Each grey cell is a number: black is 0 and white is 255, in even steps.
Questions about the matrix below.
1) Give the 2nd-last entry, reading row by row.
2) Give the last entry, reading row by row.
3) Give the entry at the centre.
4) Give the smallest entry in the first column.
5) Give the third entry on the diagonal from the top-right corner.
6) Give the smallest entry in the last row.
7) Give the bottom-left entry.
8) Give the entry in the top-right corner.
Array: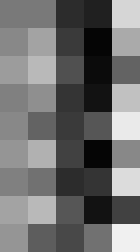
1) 113
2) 240
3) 58
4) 121
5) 80
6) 72
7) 149
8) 214

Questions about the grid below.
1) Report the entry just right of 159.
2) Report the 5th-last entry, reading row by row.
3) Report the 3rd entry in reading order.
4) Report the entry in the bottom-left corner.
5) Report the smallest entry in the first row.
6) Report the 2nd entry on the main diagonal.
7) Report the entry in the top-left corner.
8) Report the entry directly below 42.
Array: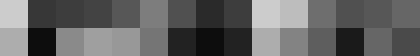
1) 152
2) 131
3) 61
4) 173
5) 42
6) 13
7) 204
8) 13

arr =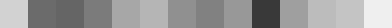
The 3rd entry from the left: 101
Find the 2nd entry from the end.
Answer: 196
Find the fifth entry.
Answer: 167
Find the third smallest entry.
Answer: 107

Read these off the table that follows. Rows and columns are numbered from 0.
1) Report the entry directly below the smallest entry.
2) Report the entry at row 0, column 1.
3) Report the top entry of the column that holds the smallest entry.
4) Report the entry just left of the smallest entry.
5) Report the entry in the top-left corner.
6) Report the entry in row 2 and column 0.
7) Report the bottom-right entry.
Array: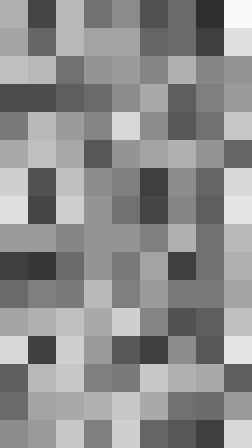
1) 63
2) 69
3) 47
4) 107
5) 176
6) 191
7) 215

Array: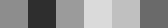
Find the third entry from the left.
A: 155
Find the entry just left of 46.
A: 141
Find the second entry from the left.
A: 46

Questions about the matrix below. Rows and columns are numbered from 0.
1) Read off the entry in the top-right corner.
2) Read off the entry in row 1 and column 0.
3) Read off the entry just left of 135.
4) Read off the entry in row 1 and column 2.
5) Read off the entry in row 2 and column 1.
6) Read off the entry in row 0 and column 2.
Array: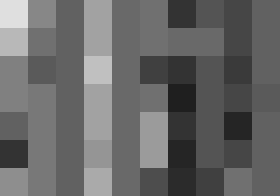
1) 97
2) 184
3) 223
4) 97
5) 90
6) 97

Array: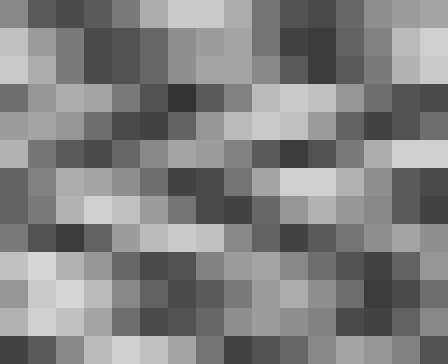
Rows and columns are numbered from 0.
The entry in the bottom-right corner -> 82
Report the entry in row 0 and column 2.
74
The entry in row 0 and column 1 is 90
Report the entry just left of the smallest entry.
82
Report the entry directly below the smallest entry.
98
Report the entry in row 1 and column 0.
193
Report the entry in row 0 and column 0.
136
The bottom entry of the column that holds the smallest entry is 164
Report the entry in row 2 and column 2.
122
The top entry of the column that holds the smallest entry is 201
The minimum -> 52
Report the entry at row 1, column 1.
156
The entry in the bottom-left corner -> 67
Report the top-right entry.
164

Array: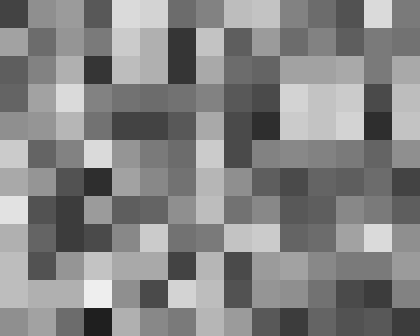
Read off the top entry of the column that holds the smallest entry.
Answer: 88
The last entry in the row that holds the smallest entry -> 60
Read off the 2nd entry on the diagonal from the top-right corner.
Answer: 122
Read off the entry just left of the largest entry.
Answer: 176
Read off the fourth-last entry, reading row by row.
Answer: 100
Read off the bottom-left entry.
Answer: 143
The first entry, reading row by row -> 67
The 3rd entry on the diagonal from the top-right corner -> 169
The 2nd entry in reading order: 143
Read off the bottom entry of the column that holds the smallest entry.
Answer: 31
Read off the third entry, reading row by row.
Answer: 155
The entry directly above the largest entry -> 195
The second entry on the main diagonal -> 108
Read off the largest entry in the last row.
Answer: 182
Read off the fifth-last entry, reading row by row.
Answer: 60
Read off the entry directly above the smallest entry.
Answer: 238
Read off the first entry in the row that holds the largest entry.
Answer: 189
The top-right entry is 122
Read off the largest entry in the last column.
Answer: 195
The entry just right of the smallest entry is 176

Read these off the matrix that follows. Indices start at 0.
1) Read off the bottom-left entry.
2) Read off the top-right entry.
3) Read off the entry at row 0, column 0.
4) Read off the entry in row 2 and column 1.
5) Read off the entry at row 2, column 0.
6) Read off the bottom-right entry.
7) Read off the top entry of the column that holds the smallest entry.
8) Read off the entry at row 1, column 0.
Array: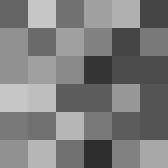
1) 145
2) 69
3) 100
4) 160
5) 145
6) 168
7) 160
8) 145
